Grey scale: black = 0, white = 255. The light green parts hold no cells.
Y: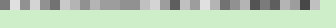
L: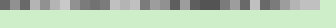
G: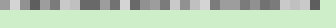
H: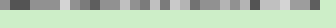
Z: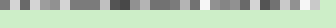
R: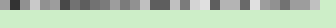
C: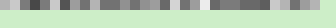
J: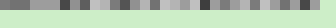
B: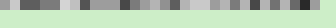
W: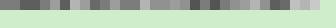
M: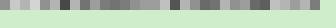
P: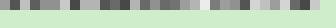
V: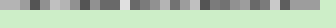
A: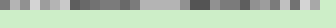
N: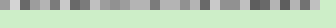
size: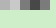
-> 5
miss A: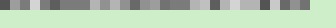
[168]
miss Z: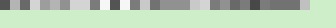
[133]
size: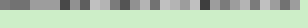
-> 30

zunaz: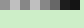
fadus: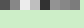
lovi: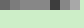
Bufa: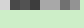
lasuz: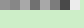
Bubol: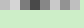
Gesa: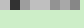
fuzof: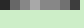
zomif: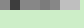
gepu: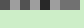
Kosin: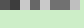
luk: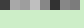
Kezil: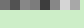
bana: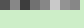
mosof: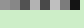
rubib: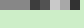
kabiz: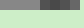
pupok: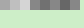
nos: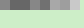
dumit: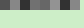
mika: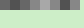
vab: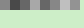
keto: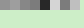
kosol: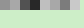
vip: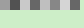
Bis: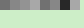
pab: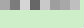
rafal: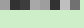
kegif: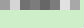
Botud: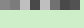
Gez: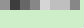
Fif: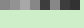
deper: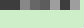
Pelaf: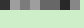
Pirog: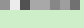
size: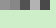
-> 5
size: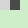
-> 2
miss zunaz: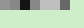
[29]
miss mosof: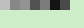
[179]
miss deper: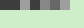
[93]
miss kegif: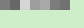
[225]

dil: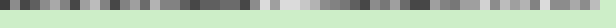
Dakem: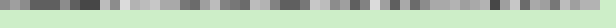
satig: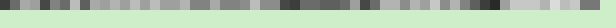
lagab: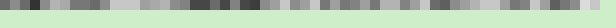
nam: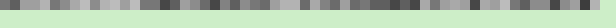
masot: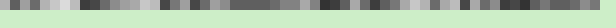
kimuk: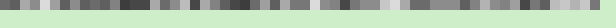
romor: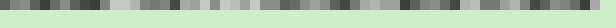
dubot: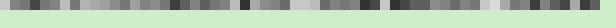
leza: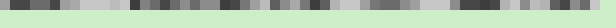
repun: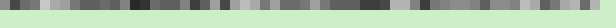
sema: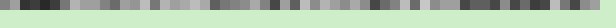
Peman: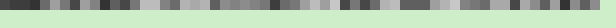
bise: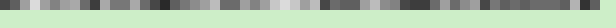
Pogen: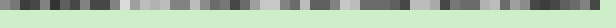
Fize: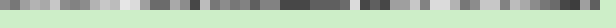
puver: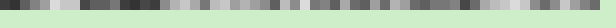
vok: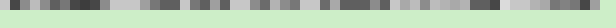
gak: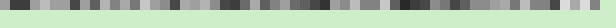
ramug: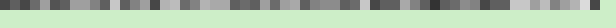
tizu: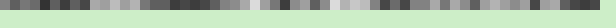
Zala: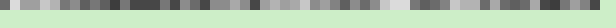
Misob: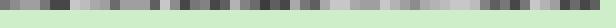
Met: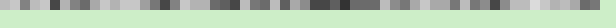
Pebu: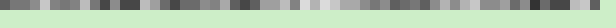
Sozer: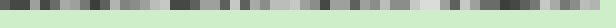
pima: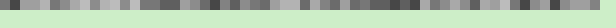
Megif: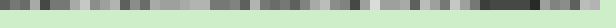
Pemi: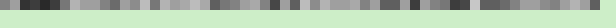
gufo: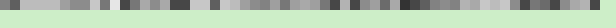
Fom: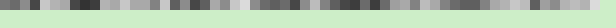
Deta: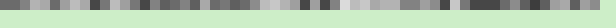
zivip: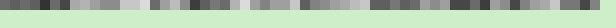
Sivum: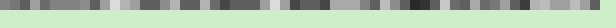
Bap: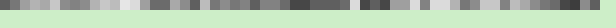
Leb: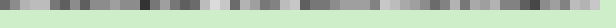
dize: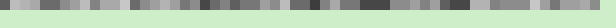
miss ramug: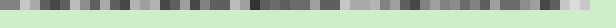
[83]
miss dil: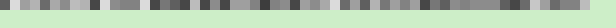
[210]
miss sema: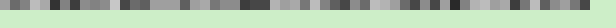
[149]
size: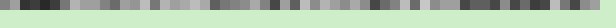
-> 60
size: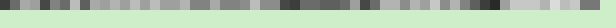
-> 60
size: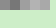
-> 5

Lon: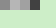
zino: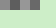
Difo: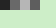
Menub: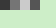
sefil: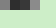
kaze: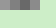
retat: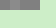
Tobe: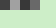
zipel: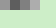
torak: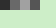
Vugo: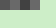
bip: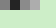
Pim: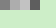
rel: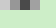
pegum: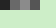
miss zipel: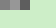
[173]
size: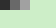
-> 3
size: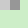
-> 2
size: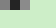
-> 3
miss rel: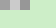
[74]
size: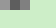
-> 3
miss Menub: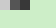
[117]

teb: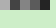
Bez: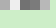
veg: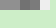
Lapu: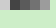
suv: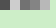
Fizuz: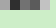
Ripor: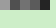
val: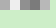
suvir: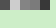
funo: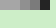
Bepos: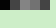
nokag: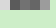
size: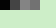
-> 4
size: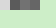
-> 4
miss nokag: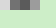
[102]

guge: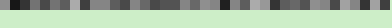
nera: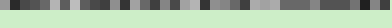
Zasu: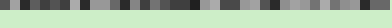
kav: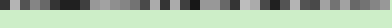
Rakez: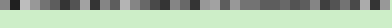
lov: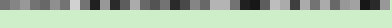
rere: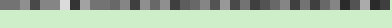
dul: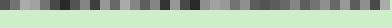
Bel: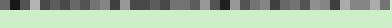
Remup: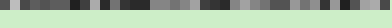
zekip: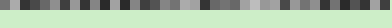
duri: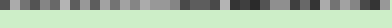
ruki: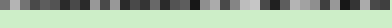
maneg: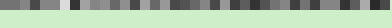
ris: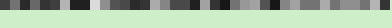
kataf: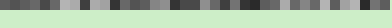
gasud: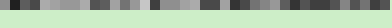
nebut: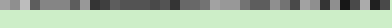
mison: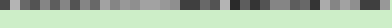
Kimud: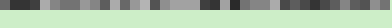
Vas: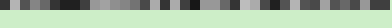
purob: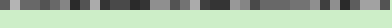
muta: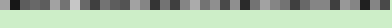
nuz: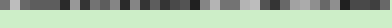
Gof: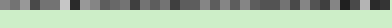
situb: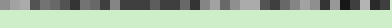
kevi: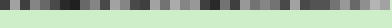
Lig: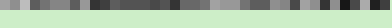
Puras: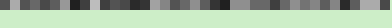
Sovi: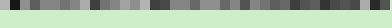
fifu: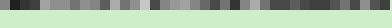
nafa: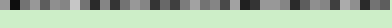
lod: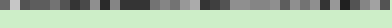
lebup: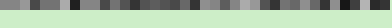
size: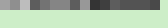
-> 16
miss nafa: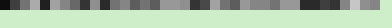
[124]

